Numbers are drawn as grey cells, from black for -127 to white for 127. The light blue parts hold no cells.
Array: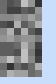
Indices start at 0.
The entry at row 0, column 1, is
-46
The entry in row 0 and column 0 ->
-20
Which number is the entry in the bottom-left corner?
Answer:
-6
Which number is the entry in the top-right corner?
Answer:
-75
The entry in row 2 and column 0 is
8
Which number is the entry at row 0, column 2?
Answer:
-33
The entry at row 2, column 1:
8
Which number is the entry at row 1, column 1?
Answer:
-61
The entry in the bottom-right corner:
-6

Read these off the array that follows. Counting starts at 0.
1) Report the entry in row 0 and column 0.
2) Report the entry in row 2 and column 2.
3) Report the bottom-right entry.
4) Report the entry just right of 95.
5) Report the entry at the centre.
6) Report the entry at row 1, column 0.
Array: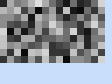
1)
-90
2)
-16
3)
83
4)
43
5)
29
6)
55
